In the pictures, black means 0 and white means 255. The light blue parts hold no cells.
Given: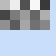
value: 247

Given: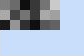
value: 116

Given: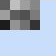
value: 158

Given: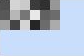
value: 48

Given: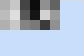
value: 144

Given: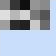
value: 149

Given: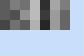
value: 166
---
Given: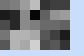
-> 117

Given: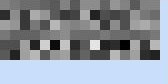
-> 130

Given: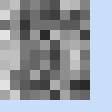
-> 173

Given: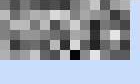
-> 119

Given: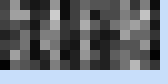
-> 64

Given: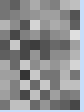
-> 117

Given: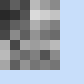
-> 60

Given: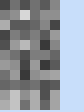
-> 69

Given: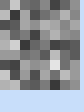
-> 123
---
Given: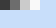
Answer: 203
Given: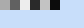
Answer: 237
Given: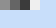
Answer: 59
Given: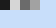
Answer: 107
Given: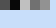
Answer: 192
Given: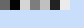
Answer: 213
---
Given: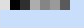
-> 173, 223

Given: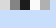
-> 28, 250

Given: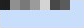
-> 155, 212

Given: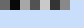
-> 82, 201

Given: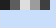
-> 222, 222

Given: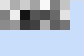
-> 85, 248

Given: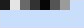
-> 50, 228

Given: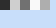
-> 113, 249
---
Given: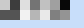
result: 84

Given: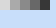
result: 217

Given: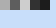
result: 174

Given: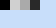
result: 0

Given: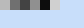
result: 186

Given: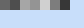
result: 102
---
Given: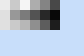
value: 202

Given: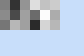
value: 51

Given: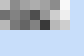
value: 140

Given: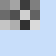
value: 164

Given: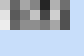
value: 102

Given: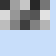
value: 160

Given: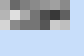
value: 105

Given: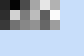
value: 4

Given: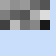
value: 144
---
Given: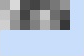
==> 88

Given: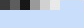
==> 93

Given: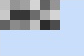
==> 139

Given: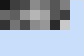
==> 74

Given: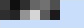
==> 36

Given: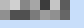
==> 80
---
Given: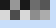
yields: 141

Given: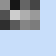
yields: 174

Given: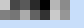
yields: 202

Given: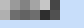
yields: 46

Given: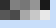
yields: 200

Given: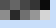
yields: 150

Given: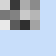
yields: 201
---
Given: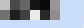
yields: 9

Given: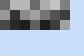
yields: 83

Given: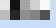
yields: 208

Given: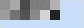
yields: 126

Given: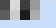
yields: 60

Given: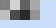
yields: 97
